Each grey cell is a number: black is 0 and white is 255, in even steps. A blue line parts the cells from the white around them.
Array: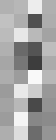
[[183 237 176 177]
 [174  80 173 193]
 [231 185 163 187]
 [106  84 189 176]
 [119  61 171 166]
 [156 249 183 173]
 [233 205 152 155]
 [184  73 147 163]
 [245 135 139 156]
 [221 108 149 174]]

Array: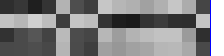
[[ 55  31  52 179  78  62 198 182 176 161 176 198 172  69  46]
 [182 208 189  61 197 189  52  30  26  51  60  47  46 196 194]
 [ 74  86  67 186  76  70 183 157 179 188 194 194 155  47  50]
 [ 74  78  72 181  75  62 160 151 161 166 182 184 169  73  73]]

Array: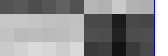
[[ 88  77  85  97  81 182 177 201 178 175  83]
 [198 196 192 191 193  73  72  27  73  70 198]
 [186 188 186 188 194  79  77  33  77  78 194]
 [209 218 214 204 217  58  62  19  58  72 202]]

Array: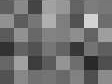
[[137  68 161 150  99 125 119  95]
 [ 92 118 175 126  81 211 109 145]
 [145 104 131 128 142  99 158  90]
 [ 98  82 118 100  55 115  95  50]
 [161  60  91 147 110  41  78 102]
 [135 112 116 105 129  78 139  82]]

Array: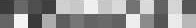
[[104  78  63 208 200 239 199 216 114 217  98 213  86  59]
 [243  58 173  94 117 100 106  98 237 138  84 234 183 101]]

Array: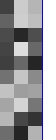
[[204 181  65]
 [206 190  99]
 [ 39  78  75]
 [221 104  68]
 [104  37  63]
 [197 138 114]
 [158 162 194]
 [212 118 165]
 [ 71  51 183]
 [ 37 179 109]]
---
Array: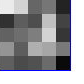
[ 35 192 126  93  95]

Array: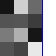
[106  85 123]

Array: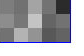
[ 43 101 147]

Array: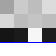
[220 196  27]

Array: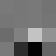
[115 121 129 122]

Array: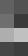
[ 82 111]
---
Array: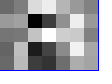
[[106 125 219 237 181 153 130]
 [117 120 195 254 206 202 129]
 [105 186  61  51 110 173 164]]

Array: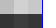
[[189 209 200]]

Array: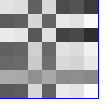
[[226 221  96 216  76  84  59]
 [235 230  87 224  66  73  45]
 [104 107 202 111 217 211 230]
 [ 89  93 215  98 234 227 251]]

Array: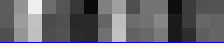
[[ 92 148 239 109  85  55   9 128 160  79 116 116  14  61  82  84]
 [ 79 149 191  78  82  43  41 113 193  99 105 122  26  45  95 101]]

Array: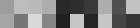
[[158 189 186 174  40  45  57 174  79 194]]

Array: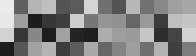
[[234  96 181 191  83  91 212 111  83 184 114 136 159 167]
 [210  54 135  30 161  35  30 173 158 154 198  46  68 210]]
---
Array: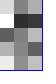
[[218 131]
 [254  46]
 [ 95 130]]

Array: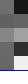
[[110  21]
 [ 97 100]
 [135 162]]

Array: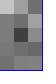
[[196 159]
 [124 111]
 [123  64]]

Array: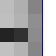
[[189 175]
 [191 178]
 [ 35  49]]

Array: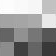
[[252 249]
 [163 165]
 [100 145]]

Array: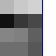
[[183 201]
 [ 17  55]
 [133 128]]
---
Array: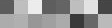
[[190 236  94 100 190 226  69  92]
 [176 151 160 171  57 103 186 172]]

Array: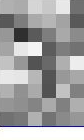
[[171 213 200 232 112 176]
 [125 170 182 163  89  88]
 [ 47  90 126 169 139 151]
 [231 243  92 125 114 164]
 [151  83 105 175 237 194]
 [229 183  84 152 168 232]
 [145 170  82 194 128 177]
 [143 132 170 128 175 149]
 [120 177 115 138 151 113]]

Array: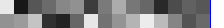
[[ 24  86 107 135 145  60 122 172 119 103  41  76  97  87 232]
 [155 196  48  35 102 231 114 148 180 236 187 133  83 105 146]]

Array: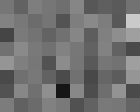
[[ 98 126 118 111 134  87  95  90 114 118]
 [120 108 117  83 126 137 125  88 202 130]
 [122 115  99 113 134  93 128 142 159  69]
 [138 121 113 130 119  98 130  98  74 113]
 [127 119  82 140 118  89 118 114 159 149]
 [112 120  98  75 113  72 102  92 149  74]
 [135 112 143  22 136  77 110 147  74  82]
 [ 97 107 129 121  81  98 121 119 100 124]]

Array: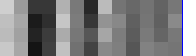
[[155  55  55 177 121  40 187 116 104 115  99 119 207]
 [167  27  47 198 124  55 147 136  96 117  96 138 191]
 [161  35  60 171 119  86 166 125  92 122 101 120 187]
 [167  20  64 193 113  67 137 127  86 130 121 117 200]]

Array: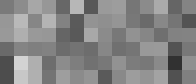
[[140 167 151 103 183  88 154 157 118 139 170 101 132 122]
 [185 134 180 130  90 147 143 149 120 106 136 117  83 151]
 [175 153 151 101  89 168 139 120 146 134 111 130 131 153]
 [132 127 130 108 115 109 135 112 117 153 154  83 120 106]
 [211 175 109 140 126 113 120 146 124 120 138  49 144  77]
 [199 176 116 158 139 148  90 137 157 148 163  81 128  77]]

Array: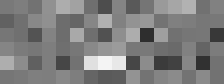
[[126 114 145 173 162 111  77 132  89 117 154 166 178 113 129 121]
 [112 136 144 109 101 134 176 129 147 152 115 128 125 119 120  97]
 [112  83 131 109 169 111  81 142 173  46 159 113 118 119  56 118]
 [123 119 126 111 119 137 149 155 120 121 110 106 129 100 124 133]
 [140  96 126  70 114 224 244 232  70 140  59  65 135  49 114 174]
 [121 127 126 136 126 101  90  92 147 115 132 139 115 138 114 118]]

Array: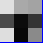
[[169 163 224]
 [ 12  52  74]
 [  8 138 222]]
